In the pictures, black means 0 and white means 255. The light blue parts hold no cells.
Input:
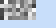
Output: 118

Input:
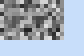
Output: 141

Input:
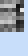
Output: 71

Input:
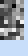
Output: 145

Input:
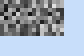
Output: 179

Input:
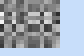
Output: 102
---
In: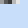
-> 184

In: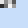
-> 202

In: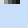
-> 51

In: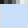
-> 237

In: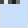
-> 31

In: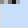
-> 20
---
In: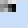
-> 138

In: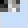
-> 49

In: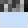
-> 53

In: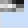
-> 224

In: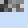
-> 62

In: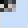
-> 213

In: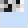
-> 216

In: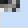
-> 113

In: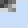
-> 62
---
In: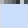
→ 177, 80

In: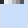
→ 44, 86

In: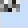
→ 119, 149

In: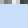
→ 176, 79

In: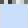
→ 84, 125

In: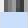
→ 238, 168

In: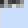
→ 46, 189

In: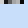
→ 208, 7

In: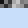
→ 17, 85
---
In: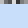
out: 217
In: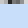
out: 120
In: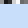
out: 207
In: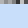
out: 127
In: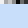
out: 137
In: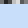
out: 191
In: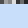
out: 220
